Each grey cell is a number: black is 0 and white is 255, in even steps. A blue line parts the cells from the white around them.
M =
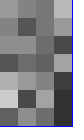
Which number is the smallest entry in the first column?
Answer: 85
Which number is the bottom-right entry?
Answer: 49
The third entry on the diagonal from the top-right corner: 142
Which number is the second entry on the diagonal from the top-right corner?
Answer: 119
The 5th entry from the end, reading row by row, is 49
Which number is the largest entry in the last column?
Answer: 184
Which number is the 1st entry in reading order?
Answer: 153
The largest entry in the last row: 142

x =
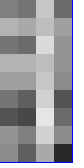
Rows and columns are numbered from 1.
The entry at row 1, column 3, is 198
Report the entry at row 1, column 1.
127
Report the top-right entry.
107
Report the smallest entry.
40
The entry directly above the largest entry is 209
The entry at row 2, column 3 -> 189
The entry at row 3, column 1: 117
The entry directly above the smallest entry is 139
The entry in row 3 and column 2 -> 107

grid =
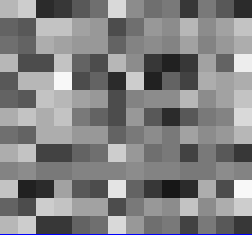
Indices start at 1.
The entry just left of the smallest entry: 55
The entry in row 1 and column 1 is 183
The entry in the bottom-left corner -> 183
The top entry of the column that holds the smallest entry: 121
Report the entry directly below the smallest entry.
140
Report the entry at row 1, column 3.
43
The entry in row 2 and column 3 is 195
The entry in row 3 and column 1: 111
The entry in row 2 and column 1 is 99
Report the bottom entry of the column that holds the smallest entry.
121
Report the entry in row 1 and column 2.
205
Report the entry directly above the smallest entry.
131
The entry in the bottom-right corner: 55
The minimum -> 23
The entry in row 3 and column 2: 99
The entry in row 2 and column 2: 88

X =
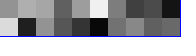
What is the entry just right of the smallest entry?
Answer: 114
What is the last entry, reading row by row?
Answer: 105
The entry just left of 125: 240
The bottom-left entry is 219
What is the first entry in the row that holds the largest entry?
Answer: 147
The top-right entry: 20
